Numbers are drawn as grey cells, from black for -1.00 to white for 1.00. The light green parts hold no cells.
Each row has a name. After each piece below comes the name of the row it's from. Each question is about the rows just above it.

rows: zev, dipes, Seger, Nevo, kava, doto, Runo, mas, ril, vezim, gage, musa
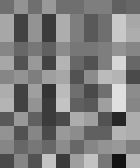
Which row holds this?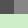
vezim
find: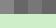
gage
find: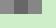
gage
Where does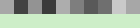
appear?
dipes

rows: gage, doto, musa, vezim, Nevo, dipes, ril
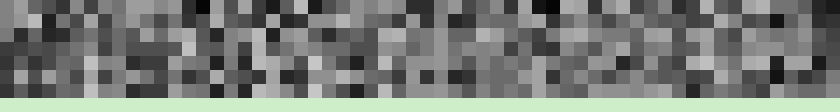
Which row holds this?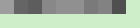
vezim
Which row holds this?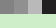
musa
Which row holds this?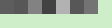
vezim
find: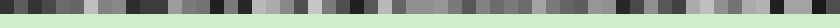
Nevo
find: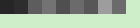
musa

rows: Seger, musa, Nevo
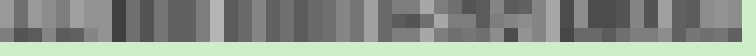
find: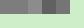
Nevo
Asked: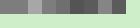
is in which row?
Seger
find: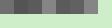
Seger
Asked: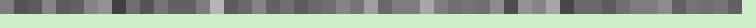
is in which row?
Nevo
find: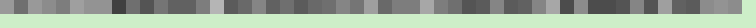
Seger

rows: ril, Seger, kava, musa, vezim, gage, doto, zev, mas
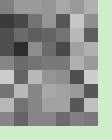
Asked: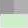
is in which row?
ril
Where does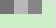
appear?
doto
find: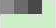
musa
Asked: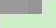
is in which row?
ril
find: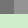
Seger
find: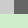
gage

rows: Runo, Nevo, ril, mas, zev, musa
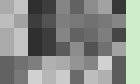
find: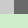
musa
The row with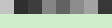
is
Runo

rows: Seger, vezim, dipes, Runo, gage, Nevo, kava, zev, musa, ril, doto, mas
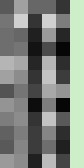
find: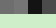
Runo
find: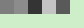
musa

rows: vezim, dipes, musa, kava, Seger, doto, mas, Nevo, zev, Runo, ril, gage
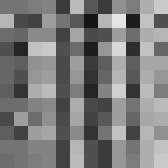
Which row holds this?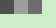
musa
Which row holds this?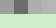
musa
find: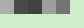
Nevo
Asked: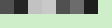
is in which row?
kava
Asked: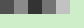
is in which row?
Runo
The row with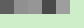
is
Seger
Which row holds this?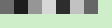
kava

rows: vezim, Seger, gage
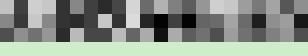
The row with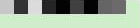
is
Seger
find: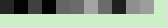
Seger
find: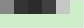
Seger
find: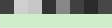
vezim
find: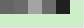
Seger
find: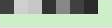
vezim
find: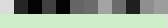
Seger

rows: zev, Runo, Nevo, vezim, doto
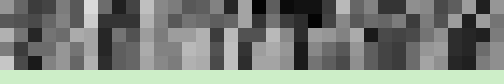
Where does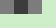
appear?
Runo
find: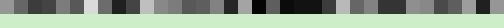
zev
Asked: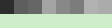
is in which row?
doto
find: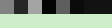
zev
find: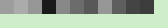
vezim
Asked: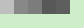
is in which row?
zev
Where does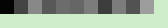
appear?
Runo

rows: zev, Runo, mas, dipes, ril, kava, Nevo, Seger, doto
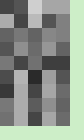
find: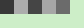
Nevo
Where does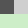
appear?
zev

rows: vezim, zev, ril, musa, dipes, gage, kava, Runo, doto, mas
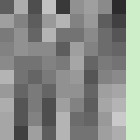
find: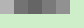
gage
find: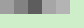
Runo
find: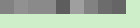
musa
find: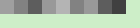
zev
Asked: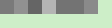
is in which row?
ril
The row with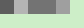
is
mas

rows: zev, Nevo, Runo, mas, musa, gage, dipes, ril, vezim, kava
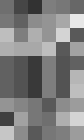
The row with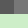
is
kava
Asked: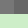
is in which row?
zev

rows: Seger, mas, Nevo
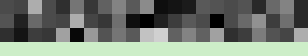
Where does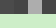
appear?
mas
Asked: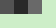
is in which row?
Seger
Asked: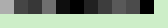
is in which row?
mas
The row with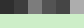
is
Nevo
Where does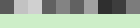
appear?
Nevo
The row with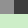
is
mas

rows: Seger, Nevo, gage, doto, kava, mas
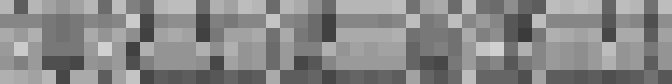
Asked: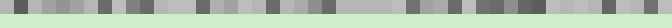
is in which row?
Seger
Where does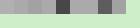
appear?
gage
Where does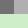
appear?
doto
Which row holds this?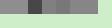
Nevo
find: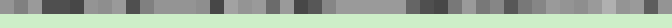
kava
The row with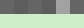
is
mas

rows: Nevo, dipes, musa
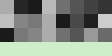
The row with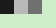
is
Nevo
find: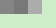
dipes
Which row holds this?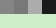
dipes

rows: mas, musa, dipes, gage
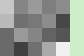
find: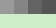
dipes
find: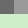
dipes
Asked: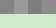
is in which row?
mas
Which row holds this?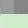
dipes
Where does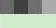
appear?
gage

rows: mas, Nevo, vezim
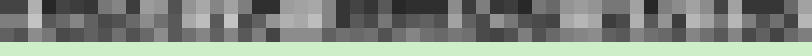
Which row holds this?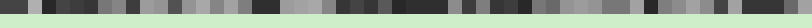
mas
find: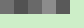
vezim
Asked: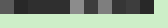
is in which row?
mas
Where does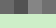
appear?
vezim
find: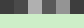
Nevo
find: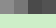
vezim

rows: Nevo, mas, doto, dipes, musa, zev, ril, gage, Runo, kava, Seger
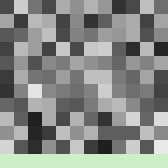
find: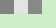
ril
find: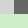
Runo
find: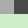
Runo
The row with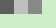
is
kava

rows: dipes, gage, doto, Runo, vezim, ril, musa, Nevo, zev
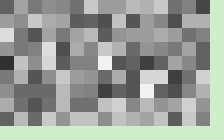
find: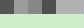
gage
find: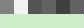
vezim
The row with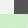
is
vezim
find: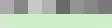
Runo
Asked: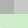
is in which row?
dipes
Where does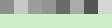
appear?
ril
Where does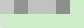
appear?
zev

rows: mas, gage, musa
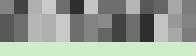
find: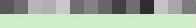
musa
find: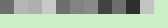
gage
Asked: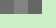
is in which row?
musa
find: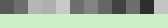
musa

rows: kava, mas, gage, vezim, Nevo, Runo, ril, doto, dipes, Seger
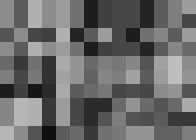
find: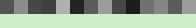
gage
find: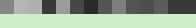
dipes
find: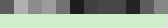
vezim
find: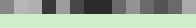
doto
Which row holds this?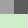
Runo

